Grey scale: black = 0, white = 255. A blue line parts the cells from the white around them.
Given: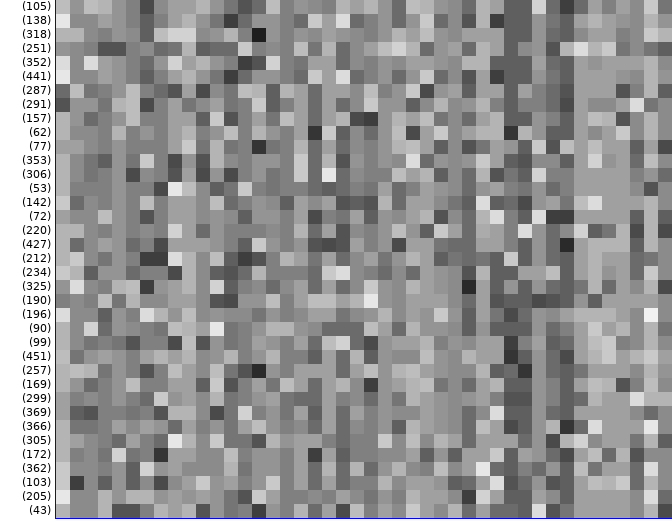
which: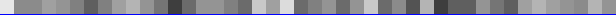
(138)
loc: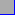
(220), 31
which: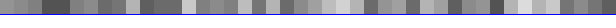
(251)
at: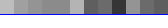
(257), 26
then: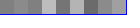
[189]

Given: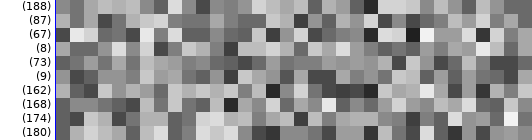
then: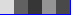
[148]
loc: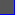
(9), 17
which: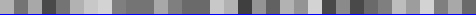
(87)
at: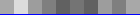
(8), 20

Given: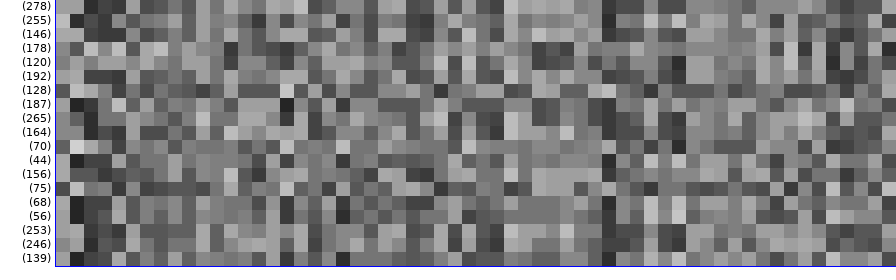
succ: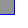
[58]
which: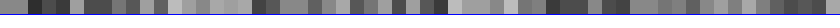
(164)
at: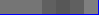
(139), 22
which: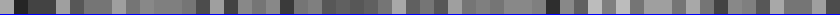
(44)
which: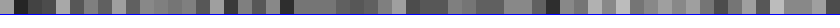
(139)
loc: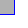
(139), 43
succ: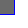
[87]

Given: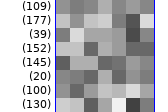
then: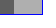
[104]
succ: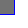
[155]
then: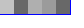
[104]
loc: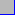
(100), 5

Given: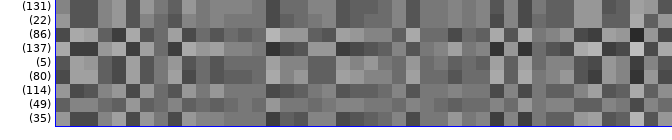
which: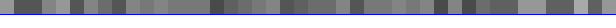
(22)
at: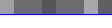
(80), 26
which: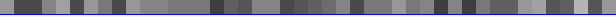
(35)
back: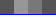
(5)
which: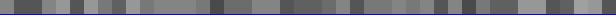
(131)
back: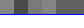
(49)

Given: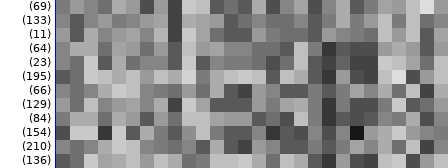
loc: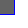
(23), 21
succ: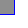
[191]
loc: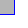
(11), 8
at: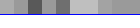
(84), 5
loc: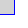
(195), 10
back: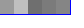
(11)

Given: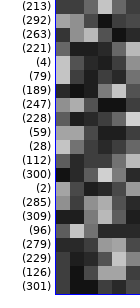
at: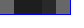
(221), 1
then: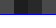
[153]
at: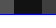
(247), 3
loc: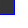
(263), 1
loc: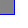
(229), 6

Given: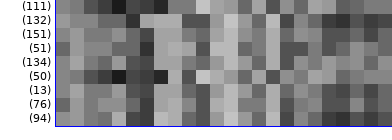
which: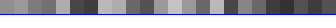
(94)
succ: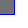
[173]
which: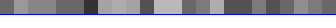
(51)
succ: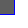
[104]
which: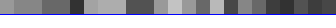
(132)
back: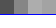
(76)

